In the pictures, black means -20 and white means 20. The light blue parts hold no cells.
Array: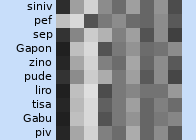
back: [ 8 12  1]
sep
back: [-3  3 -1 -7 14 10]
Gapon

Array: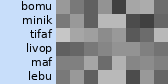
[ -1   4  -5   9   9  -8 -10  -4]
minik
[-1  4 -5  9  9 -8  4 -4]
lebu
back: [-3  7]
bomu

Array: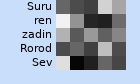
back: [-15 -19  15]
Sev
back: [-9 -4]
Sev
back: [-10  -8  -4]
Suru
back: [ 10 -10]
Rorod

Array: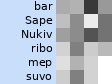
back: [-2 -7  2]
Nukiv
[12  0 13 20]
suvo
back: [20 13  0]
suvo
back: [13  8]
mep

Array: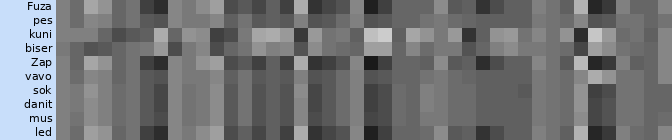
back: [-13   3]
kuni
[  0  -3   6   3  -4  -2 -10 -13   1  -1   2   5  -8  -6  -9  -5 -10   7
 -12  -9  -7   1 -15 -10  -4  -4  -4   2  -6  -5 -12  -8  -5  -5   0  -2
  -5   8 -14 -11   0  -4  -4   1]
Fuza
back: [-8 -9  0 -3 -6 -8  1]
mus
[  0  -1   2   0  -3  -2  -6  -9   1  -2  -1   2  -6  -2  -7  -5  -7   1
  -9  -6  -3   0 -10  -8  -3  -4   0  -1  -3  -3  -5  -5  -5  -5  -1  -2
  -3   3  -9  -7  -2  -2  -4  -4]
danit

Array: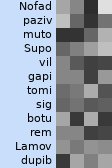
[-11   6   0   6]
dupib
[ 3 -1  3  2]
Lamov
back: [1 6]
Nofad
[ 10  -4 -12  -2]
paziv

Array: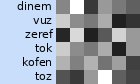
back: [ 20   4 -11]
toz
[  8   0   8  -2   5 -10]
kofen

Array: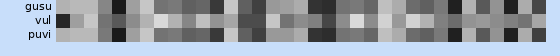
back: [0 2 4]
vul
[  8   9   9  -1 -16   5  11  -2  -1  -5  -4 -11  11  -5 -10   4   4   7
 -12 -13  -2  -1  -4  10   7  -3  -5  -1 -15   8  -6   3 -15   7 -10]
puvi
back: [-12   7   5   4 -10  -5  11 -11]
gusu
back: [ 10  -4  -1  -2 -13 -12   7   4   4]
puvi
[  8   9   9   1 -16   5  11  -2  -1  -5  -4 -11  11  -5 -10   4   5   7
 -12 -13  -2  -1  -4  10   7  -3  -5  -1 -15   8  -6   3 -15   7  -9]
gusu

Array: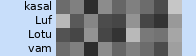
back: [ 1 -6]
Luf
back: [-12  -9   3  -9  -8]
Luf

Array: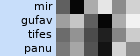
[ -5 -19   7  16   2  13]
mir
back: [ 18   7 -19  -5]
gufav
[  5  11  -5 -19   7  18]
gufav
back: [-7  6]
panu

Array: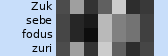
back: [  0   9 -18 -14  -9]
fodus
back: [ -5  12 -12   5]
zuri
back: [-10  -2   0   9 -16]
sebe
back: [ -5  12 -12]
zuri
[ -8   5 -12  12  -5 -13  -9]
zuri

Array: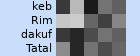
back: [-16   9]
keb
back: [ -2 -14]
Tatal
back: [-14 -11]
dakuf
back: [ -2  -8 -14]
dakuf
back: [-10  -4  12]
Rim
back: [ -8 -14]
dakuf

